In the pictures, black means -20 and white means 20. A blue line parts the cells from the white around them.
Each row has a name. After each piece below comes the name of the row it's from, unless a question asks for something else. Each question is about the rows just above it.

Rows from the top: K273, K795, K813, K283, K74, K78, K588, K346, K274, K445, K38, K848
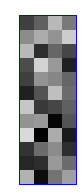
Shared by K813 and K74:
[-4]
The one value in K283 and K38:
[4]
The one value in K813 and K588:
[-9]
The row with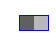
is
K273
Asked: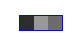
K38
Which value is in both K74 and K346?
[3]
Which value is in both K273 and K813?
[9]

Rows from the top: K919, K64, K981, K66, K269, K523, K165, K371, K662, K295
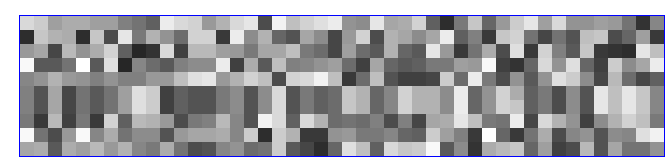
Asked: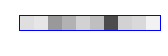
K269
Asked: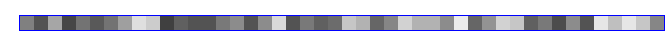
K165
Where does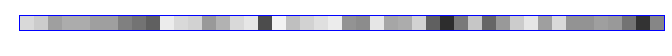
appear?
K919
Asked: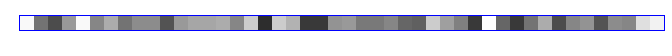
K662
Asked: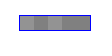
K269
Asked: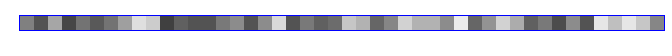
K523
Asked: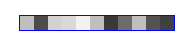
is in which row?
K269

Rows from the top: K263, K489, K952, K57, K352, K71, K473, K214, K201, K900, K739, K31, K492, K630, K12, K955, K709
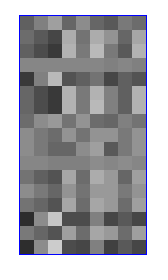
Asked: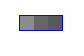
K263
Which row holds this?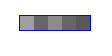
K263
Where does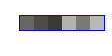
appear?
K473

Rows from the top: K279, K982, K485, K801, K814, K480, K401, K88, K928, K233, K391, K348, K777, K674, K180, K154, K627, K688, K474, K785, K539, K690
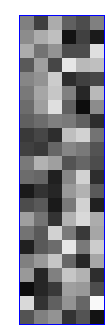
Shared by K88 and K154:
[-1]
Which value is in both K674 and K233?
[-1]
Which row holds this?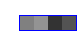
K690
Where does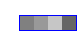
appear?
K688
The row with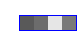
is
K627
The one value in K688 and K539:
[-4]

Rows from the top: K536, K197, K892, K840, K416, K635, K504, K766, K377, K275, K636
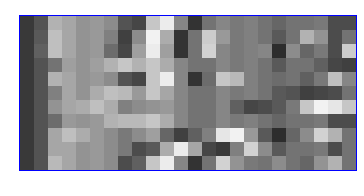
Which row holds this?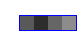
K377
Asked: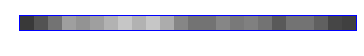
K840

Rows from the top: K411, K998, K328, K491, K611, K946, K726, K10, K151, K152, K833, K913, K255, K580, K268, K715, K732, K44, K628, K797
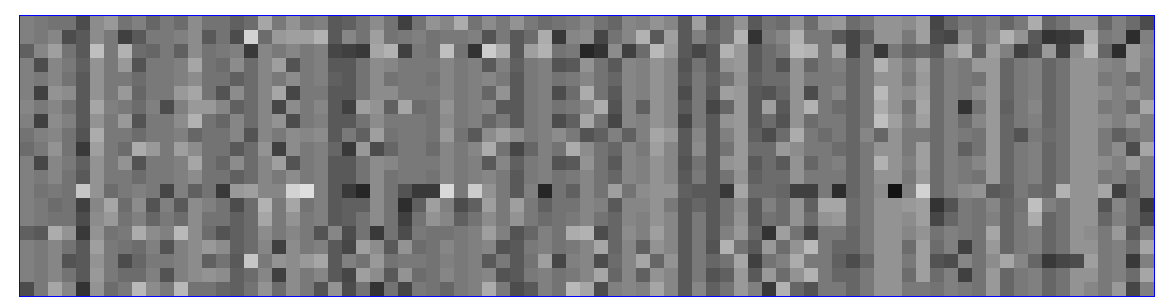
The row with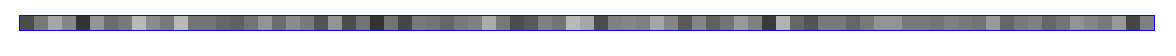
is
K797
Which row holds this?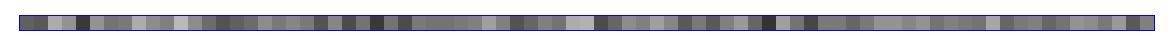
K715
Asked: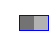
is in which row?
K998
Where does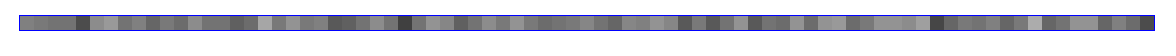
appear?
K268

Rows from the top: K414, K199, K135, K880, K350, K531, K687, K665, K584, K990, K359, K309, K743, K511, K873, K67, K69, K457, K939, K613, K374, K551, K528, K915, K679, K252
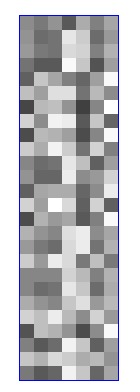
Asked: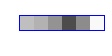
K528
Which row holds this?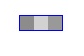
K551
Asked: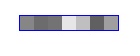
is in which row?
K359
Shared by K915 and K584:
[5]
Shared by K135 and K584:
[8]

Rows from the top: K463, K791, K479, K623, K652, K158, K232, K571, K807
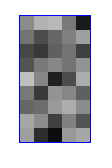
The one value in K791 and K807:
[5]
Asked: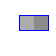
K232
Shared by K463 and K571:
[2]
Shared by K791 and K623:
[-2]

